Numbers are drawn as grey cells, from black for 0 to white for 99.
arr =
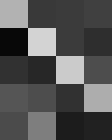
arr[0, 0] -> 69
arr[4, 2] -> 11
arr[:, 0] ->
[69, 3, 19, 33, 29]
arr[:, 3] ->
[25, 18, 30, 67, 13]
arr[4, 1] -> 49

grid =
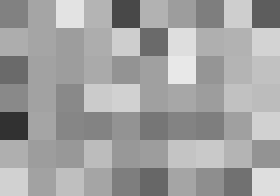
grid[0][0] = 50
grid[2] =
[41, 63, 61, 66, 57, 62, 90, 58, 70, 75]
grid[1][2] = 61
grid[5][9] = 57
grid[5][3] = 73
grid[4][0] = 19
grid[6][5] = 40
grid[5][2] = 59
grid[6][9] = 86
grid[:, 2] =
[88, 61, 61, 53, 52, 59, 74]
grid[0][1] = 64
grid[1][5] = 41
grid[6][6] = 64
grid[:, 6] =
[61, 86, 90, 65, 51, 76, 64]
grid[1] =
[67, 64, 61, 67, 80, 41, 86, 68, 69, 82]
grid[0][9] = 36
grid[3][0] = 53

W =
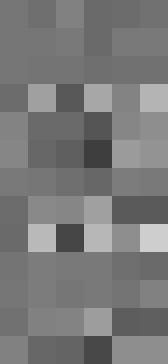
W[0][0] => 46
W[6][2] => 43
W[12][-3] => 28
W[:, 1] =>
[43, 46, 45, 62, 41, 40, 46, 53, 72, 48, 48, 50, 40]
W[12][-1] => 55
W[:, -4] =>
[50, 47, 45, 34, 41, 37, 43, 52, 27, 47, 46, 51, 39]
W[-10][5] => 70
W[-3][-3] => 47
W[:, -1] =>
[44, 47, 44, 70, 55, 57, 47, 35, 80, 41, 50, 37, 55]
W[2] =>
[46, 45, 45, 43, 44, 44]
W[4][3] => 33
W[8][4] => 55
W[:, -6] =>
[46, 46, 46, 42, 51, 52, 47, 42, 41, 45, 46, 44, 50]
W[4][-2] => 52
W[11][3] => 61
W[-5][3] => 71

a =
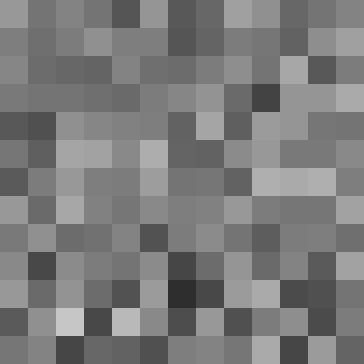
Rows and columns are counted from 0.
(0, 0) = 59
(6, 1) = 48
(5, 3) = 63
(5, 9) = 59
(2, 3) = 39
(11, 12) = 48
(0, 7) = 40
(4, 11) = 46
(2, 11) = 34
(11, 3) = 28
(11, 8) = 31
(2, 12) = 48
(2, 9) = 45
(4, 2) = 56
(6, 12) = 49
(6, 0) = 35
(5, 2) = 64
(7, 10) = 46
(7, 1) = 41
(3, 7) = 57
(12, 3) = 40
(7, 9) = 48
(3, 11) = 58
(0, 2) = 51
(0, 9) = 56
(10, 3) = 42
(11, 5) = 53
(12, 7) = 51
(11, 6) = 30
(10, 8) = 60
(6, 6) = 45
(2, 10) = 65
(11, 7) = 59
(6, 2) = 59
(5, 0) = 46
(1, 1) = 43
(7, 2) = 65

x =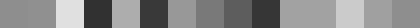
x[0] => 55
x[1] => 56
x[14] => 55
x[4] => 67

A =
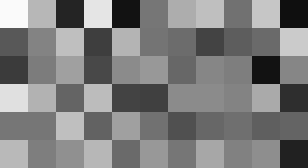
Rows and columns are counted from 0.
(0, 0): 97
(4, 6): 31
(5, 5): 59
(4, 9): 37
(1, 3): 24
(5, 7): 65
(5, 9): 55
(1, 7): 26
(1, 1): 51
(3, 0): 87
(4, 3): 38
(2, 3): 28
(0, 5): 46
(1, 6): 42
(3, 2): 39
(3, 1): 69
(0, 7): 74
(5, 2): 56

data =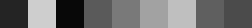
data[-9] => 14
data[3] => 35
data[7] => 37

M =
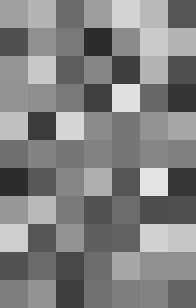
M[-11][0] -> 62
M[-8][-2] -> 40
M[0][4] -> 82
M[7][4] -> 42
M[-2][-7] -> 32
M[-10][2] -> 47
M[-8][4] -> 87
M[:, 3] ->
[61, 17, 52, 25, 54, 51, 68, 32, 37, 42, 44]
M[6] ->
[17, 34, 52, 68, 33, 88, 21]
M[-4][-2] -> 30
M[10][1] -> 57
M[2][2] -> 36
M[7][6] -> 31
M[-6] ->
[43, 51, 46, 51, 46, 52, 50]
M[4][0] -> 74
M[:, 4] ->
[82, 54, 24, 87, 46, 46, 33, 42, 38, 65, 49]
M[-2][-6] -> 41
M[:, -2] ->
[72, 79, 70, 40, 57, 52, 88, 30, 81, 56, 51]
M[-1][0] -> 49
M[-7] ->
[74, 23, 83, 54, 46, 57, 65]

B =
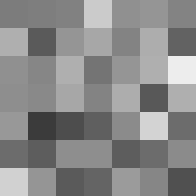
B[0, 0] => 48
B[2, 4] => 58
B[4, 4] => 54
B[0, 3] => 79
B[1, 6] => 38
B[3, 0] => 55
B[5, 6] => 54
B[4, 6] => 42
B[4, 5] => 82
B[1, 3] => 65
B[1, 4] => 51
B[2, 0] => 56
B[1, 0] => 68
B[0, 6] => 51

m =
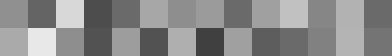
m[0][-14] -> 56
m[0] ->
[56, 39, 84, 30, 41, 65, 55, 60, 41, 62, 75, 52, 69, 41]
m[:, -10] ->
[41, 61]
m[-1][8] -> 62
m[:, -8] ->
[55, 68]
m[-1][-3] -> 50

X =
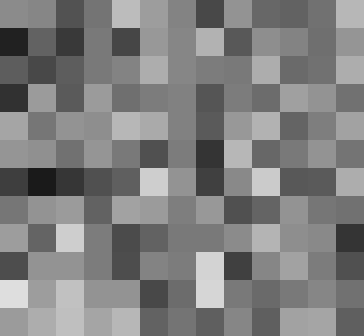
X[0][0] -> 54
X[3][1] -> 60
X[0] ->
[54, 52, 32, 45, 73, 61, 51, 28, 57, 40, 38, 44, 71]
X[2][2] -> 36
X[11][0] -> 60
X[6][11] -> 35
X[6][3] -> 31
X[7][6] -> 49
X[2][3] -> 47
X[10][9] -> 41
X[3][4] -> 43
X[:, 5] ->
[61, 59, 67, 48, 66, 31, 80, 60, 38, 51, 28, 38]
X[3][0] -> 19
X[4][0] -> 64
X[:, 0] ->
[54, 13, 36, 19, 64, 58, 24, 46, 61, 30, 86, 60]
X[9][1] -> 57
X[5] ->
[58, 56, 44, 58, 47, 31, 48, 20, 71, 40, 47, 57, 45]
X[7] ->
[46, 57, 60, 38, 63, 60, 49, 59, 31, 39, 57, 46, 44]
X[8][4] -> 29
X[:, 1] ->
[52, 38, 28, 60, 46, 56, 10, 57, 39, 57, 61, 67]
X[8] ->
[61, 39, 80, 48, 29, 38, 47, 47, 54, 70, 55, 53, 20]
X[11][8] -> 52
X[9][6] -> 48
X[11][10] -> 63
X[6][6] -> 57
